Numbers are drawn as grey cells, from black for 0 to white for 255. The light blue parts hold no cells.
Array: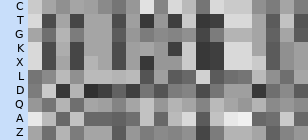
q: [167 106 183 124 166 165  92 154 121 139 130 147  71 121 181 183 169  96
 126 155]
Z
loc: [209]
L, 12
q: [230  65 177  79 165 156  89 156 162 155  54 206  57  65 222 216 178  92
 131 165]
K
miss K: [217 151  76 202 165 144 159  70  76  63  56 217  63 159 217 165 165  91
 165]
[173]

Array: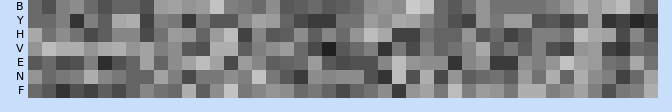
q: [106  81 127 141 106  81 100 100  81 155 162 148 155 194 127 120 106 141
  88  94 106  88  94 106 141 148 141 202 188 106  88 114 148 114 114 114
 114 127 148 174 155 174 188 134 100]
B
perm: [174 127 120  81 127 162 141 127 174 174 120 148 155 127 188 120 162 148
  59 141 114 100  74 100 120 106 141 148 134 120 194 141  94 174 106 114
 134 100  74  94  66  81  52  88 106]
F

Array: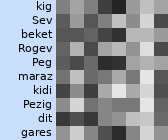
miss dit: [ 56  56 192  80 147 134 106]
[199]
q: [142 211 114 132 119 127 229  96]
Pezig
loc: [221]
Rogev, 6

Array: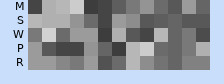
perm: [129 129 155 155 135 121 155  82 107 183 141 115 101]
R
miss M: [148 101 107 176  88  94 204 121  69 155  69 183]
[61]
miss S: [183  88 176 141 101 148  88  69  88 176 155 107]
[94]
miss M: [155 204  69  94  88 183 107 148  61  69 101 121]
[176]
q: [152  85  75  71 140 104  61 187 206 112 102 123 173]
P
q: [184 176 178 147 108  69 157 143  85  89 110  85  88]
S
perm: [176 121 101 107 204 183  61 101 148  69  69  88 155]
P

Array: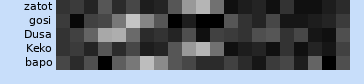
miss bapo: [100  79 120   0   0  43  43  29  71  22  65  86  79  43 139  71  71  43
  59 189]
[94]
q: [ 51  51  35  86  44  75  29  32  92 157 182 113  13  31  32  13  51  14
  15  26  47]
zatot
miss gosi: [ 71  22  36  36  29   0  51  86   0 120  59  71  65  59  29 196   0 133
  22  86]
[8]

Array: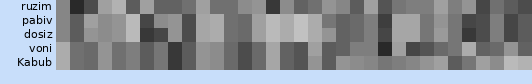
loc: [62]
pabiv, 23
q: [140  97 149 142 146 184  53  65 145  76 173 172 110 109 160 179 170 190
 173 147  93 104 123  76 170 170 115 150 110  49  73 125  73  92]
dosiz
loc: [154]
dosiz, 27

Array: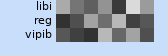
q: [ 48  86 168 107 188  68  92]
reg
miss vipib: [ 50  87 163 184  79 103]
[64]
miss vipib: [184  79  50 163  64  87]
[103]
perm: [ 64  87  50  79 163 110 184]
reg
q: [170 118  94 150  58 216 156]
libi
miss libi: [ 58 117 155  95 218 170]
[147]
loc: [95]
libi, 2

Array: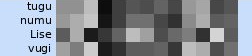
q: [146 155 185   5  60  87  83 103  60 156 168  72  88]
tugu
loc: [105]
Lise, 8
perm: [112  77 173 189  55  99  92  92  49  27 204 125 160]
vugi
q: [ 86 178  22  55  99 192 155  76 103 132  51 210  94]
Lise
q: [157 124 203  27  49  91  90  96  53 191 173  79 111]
vugi
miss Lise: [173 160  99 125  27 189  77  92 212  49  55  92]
[105]

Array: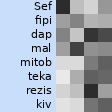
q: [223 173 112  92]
teka
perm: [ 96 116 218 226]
kiv
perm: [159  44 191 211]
rezis
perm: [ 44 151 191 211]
Sef
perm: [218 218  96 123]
mitob

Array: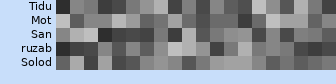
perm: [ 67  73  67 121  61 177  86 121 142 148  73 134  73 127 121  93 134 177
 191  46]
San
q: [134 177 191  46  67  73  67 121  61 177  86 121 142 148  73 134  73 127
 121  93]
San
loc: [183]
Mot, 4
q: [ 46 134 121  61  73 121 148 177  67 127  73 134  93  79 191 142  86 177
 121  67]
Tidu
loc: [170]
Solod, 1
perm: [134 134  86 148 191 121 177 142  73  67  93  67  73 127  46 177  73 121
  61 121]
San

